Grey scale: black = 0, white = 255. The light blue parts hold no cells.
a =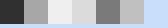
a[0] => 48
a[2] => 239
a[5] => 192

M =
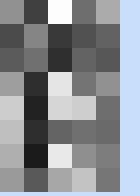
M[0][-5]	145
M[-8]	[145, 64, 253, 110, 171]
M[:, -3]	[253, 57, 47, 229, 214, 100, 233, 167]
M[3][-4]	46
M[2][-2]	99
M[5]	[191, 46, 100, 112, 106]
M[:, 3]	[110, 81, 99, 116, 206, 112, 143, 195]
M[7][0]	154
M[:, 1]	[64, 133, 112, 46, 34, 46, 27, 89]
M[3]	[158, 46, 229, 116, 145]

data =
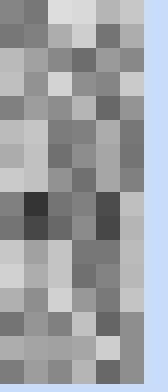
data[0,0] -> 133
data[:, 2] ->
[220, 173, 134, 212, 140, 123, 112, 144, 115, 105, 195, 194, 208, 127, 159, 134]
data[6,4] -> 166
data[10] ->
[198, 158, 195, 119, 119, 187]
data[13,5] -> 143
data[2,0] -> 186
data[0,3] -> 216
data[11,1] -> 172
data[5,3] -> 127
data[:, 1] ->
[119, 129, 162, 144, 157, 196, 193, 192, 53, 70, 158, 172, 143, 150, 164, 157]
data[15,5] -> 142
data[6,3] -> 139
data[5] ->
[188, 196, 123, 127, 171, 118]
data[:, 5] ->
[200, 174, 134, 201, 147, 118, 115, 129, 190, 180, 187, 183, 194, 143, 143, 142]
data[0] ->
[133, 119, 220, 216, 181, 200]
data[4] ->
[127, 157, 140, 181, 105, 147]
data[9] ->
[116, 70, 105, 138, 71, 180]
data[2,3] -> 109

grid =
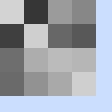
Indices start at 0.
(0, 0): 210
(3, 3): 207
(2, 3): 183
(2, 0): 109
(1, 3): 88
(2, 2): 187

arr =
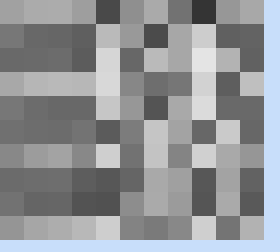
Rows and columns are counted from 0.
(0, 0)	161
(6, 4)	207
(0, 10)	168
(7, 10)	98
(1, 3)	95
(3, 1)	182
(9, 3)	184
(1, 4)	186
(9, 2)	173
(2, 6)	186
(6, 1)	156
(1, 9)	96
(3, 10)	191
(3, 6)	110
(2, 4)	214
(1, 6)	75
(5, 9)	202
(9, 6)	122
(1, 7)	167
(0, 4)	73
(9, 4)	206
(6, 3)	136
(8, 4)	81
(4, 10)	105
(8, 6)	170
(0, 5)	143
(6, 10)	150
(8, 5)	141
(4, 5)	151
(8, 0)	114
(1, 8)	205
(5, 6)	197

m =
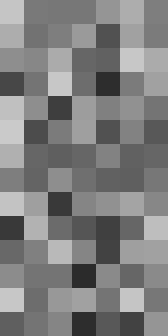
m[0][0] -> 196
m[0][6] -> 125
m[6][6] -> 103
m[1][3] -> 155
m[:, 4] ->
[149, 80, 98, 44, 127, 80, 130, 97, 145, 63, 67, 137, 116, 87]
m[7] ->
[126, 99, 143, 112, 97, 95, 118]
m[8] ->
[194, 159, 56, 132, 145, 164, 134]
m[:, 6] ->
[125, 123, 171, 162, 116, 88, 103, 118, 134, 189, 160, 137, 118, 149]
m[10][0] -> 104
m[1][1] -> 114
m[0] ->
[196, 122, 118, 119, 149, 174, 125]
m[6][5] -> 97
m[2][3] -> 103
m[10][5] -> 159
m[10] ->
[104, 127, 184, 133, 67, 159, 160]
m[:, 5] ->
[174, 160, 200, 124, 145, 130, 97, 95, 164, 103, 159, 101, 197, 66]
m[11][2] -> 116
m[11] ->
[141, 117, 116, 42, 137, 101, 137]
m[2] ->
[142, 136, 170, 103, 98, 200, 171]

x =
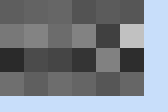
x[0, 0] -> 94
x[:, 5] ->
[86, 193, 45, 102]
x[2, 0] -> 42
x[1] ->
[120, 131, 108, 130, 64, 193]
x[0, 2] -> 102
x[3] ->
[111, 95, 109, 101, 86, 102]

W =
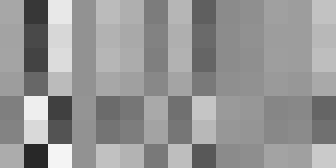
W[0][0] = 167
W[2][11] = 158
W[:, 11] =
[160, 157, 158, 153, 133, 136, 162]
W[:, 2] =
[231, 215, 220, 187, 63, 83, 244]
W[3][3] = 146
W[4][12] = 136
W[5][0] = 131
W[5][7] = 119
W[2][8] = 101
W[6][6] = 121
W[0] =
[167, 54, 231, 146, 186, 175, 124, 182, 95, 139, 143, 160, 157, 194]
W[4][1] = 237
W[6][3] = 146
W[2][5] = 171
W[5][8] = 185
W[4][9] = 154
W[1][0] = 163
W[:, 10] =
[143, 144, 143, 145, 150, 149, 142]
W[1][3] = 146
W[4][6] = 168
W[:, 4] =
[186, 178, 181, 166, 107, 116, 192]
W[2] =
[164, 66, 220, 146, 181, 171, 127, 178, 101, 140, 143, 158, 156, 188]
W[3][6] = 136
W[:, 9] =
[139, 140, 140, 143, 154, 152, 138]
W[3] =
[156, 102, 187, 146, 166, 160, 136, 164, 121, 143, 145, 153, 151, 169]
